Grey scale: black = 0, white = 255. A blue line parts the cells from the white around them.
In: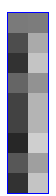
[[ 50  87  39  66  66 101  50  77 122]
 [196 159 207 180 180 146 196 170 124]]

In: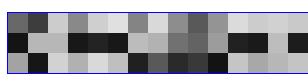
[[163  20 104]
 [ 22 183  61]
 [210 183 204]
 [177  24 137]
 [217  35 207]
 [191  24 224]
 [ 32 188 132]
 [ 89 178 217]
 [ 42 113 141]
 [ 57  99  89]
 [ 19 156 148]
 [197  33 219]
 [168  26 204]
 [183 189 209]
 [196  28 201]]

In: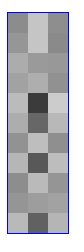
[[185 149 141 182 146 173 187 162 172 150 140]
 [ 97 157 186  88 190 103  59 174 154 197 197]
 [181 162 149 189 143 184 204 145 152 138 142]]

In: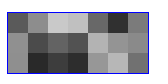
[[143 144  90]
 [ 41  75 141]
 [ 61  99 201]
 [ 45  82 192]
 [151 179 104]
 [183 148  48]
 [113 138 123]]

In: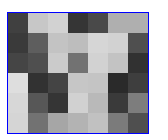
[[213 215 222  69  58  64]
 [114  87  50  79  94 199]
 [166  53  68 203 195 210]
 [179 209 198 114 189  53]
 [193 185 196 210 214  73]
 [123  58  42 195 210 175]
 [ 79 125  62  49  79 175]]

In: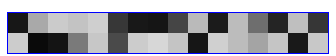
[[204  23]
 [ 10 169]
 [ 20 203]
 [122 195]
 [199 207]
 [ 74  55]
 [204  24]
 [215  21]
 [196  69]
 [ 22 186]
 [208  27]
 [188 188]
 [164 110]
 [197  36]
 [ 25 191]
 [200  54]]

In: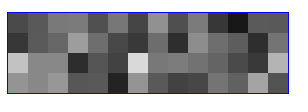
[[148 194  55  74]
 [136 136  90  89]
 [151 136 103 121]
 [ 87  45 157 123]
 [ 89  85 110  80]
 [ 35  66  72 119]
 [148 217  57  69]
 [ 89 120 109 145]
 [ 66 124  46  79]
 [ 71 114 141 123]
 [116 100 110  55]
 [ 97  74  93  24]
 [164  57  46  90]
 [ 83 180 116  89]]

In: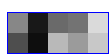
[[ 78 135]
 [ 14  24]
 [185 106]
 [155 115]
 [200 218]]
